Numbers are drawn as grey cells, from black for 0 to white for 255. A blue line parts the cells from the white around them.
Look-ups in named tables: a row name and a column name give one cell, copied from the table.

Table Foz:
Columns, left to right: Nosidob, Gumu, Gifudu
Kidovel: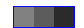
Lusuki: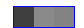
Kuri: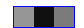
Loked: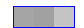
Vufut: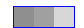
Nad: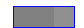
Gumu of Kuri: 16
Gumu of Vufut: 160
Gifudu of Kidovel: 43
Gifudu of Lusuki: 131
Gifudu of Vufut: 215
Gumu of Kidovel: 92
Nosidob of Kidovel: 129
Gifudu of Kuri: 123
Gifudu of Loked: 196
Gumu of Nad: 129

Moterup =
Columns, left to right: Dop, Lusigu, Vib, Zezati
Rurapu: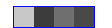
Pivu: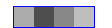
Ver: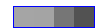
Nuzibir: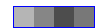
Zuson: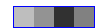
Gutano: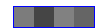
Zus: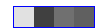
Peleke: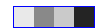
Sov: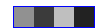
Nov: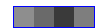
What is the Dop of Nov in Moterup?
142
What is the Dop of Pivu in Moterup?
172
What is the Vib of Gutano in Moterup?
129
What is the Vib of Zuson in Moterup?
49
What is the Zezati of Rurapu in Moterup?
73
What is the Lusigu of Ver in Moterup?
164

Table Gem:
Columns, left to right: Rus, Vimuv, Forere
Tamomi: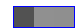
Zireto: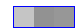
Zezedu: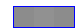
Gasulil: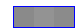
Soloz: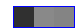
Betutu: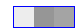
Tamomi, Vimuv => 144
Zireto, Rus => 197
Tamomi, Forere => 143
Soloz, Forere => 132
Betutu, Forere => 164
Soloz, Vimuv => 137
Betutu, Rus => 237
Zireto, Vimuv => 146
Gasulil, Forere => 139
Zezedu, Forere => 140
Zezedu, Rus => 140
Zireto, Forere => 151
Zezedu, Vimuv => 145
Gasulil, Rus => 138
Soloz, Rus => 48
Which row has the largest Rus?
Betutu

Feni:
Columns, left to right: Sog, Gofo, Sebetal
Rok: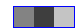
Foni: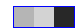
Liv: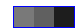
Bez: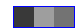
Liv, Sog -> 121
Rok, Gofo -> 62
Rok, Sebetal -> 196
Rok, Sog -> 131
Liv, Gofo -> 96
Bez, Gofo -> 158
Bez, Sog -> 57
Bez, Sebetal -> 115
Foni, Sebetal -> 40
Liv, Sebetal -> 29
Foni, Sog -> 181
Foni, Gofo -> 211
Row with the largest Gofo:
Foni

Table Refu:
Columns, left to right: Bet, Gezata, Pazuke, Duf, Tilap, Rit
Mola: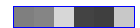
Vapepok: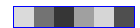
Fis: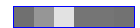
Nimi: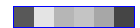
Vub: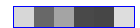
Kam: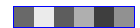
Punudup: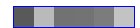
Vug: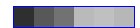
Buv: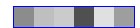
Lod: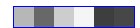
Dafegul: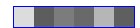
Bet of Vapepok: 218
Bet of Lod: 183
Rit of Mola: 200
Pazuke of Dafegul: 124
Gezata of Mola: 133
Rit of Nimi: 69
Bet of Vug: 47
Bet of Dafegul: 220

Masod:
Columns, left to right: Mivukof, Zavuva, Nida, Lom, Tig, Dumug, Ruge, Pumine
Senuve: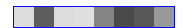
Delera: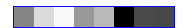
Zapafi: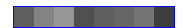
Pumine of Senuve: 153
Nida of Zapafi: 150
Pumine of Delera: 72
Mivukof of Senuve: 220
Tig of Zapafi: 95
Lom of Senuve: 223
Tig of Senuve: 133

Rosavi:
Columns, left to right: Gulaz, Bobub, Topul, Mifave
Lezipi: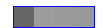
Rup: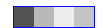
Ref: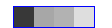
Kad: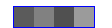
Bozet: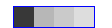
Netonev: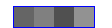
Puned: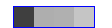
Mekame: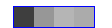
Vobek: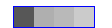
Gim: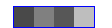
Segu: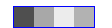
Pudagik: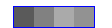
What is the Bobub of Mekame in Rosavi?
151
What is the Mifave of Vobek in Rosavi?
203
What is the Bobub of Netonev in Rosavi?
128
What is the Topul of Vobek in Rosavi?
185
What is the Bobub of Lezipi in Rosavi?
156
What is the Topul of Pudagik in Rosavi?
170
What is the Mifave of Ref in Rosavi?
222
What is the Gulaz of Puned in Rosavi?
63
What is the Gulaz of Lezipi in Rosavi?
102

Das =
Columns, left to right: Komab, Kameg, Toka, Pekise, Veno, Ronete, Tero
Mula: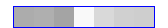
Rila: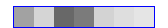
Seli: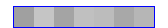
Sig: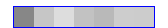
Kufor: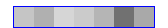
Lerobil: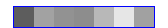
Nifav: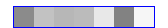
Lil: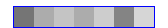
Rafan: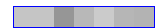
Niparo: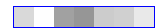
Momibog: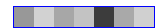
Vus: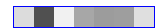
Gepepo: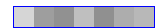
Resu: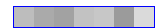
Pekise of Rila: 123
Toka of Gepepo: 145
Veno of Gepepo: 144
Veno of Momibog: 60
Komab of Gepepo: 214
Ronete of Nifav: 130
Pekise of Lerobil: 141
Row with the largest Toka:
Vus

